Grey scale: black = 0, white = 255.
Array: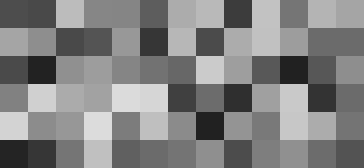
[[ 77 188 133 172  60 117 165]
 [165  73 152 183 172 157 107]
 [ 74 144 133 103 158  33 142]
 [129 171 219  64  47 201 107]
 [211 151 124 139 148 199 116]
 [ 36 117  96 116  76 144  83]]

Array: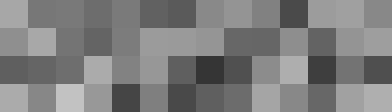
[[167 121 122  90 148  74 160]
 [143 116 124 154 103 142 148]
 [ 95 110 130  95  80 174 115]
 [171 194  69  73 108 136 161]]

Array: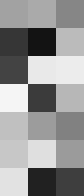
[[162 134]
 [ 54 187]
 [ 67 236]
 [245 183]
 [192 129]
 [199 155]
 [226  62]]

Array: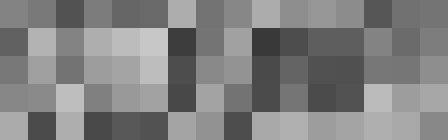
[[131  82 102 173 135 141 140 113]
 [ 97 131 188  61 161  77  94 107]
 [120 115 164  77 147 100  80 118]
 [135 190 153  72 115 117  82 157]
 [171 174  88 164  77 176 164 168]]

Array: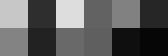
[[199 221 129]
 [131 105  15]]

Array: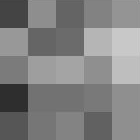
[[ 68 100 148]
 [152 107 200]
 [123 164 190]
 [ 46 114 143]
 [ 86 131 143]]
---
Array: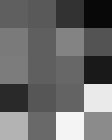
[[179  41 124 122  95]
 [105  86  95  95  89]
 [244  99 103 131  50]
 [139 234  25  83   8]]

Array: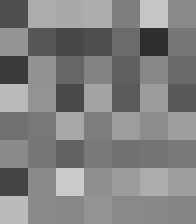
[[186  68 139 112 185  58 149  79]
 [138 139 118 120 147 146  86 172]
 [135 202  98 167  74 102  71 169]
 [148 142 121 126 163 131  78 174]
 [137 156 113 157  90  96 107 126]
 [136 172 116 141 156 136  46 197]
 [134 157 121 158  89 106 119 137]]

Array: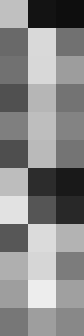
[[119 158 175  87 226 189  78 127  80 113 105 192]
 [158 237 214 219  85  44 186 190 182 216 217  19]
 [136 160 124 179  40  25 116 131 115 157 113  14]]

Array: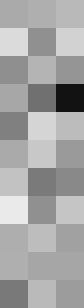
[[121 175 174 234 194 170 128 167 143 219 170]
 [186 166 189 144 122 200 213 112 180 144 175]
 [156 166 161 197 137 154 188  18 149 210 185]]

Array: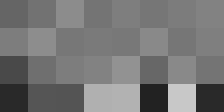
[[ 41  73 125 101]
 [ 85 111 141 114]
 [ 84 125 119 140]
 [176 130 122 116]
 [178 146 120 126]
 [ 34 103 137 118]
 [200 137 118 124]
 [ 41 116 127 130]]

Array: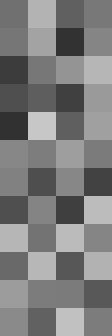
[[138 156 105 182  79 129 135  49  79  60 118 112]
 [ 97 124 183 115 132  78 125 199  94 119 163 179]
 [193 123  87 187  63 135 158  95  64 148  50  96]
 [124  88 178 133 188  66 123 160 154 182 133 120]]

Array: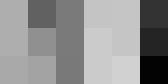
[[169 174 174]
 [163 144  97]
 [121 122 122]
 [203 203 196]
 [209 197 197]
 [  3  36  51]]
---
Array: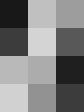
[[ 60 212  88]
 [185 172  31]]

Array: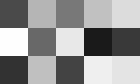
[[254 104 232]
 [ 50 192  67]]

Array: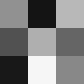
[[ 81 175 101]
 [ 24 246 136]]

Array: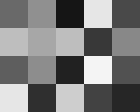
[[190 167 190]
 [ 94 141  33]]

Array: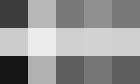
[[203 235 207]
 [ 22 177  95]]

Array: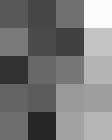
[[122  75  64]
 [ 50 104 119]]

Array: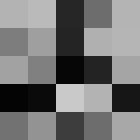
[[125 159  36]
 [162 128   6]]
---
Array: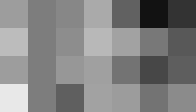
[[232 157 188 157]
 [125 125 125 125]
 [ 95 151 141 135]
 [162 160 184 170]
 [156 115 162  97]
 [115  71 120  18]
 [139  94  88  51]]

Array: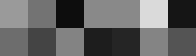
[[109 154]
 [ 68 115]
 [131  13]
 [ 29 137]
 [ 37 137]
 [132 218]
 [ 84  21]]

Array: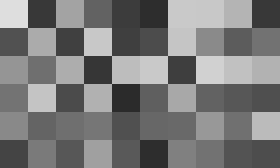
[[ 68 137 115 149  81 222]
 [122 100 196 111 171  56]
 [ 87 111  75 173  64 163]
 [160 118 177  54 200  98]
 [ 89  80  43 189  63  60]
 [ 45 103  95 201  76  45]
 [128 105 168  62 197 201]
 [114 152  98 209 138 200]
 [ 83 112  87 193  92 180]
 [ 77 187  79 178 114  56]]

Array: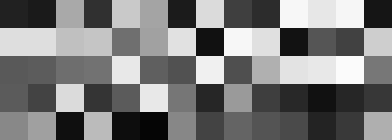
[[136  91  89 222  33]
 [160  67  92 222  26]
 [ 15 219 110 192 169]
 [187  52 114 197  48]
 [ 13  91 232 111 201]
 [  5 232  95 161 164]
 [135 118  81 225  27]
 [ 67  38 240  17 219]
 [100 154  79 247  63]
 [ 84  62 176 224  44]
 [ 74  40 227  18 247]
 [ 35  17 232  85 231]
 [ 57  38 251  65 246]
 [175  55 119 206  21]]

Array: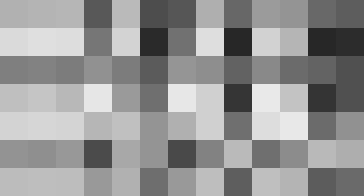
[[188 147 211 191 127 218 177]
 [190 143 214 197 130 223 180]
 [189 152 212 184 124 221 182]
 [153  75 182 230 145 118  88]
 [177 168 192 154 124 211 186]
 [110 148 148 111  91  42  77]
 [153  73 176 231 149 113  86]
 [190 130 208 208 142 222 175]
 [ 94 186 111  53  98  39 103]
 [191 111 221 233 137 210 155]
 [180 140 232 195 107 181 148]
 [ 92 185 107  52  99  39 104]
 [106 174 145  80  80  44  93]]

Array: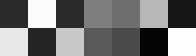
[[232  43]
 [ 36 251]
 [200  42]
 [ 90 127]
 [ 75 111]
 [  5 183]
 [253  23]]

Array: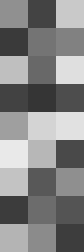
[[180  60 195 233 159  66 191  58 144]
 [139 108  88 183 212  53 104 116  67]
 [ 61  84 143  73 225  77 223 129 201]]
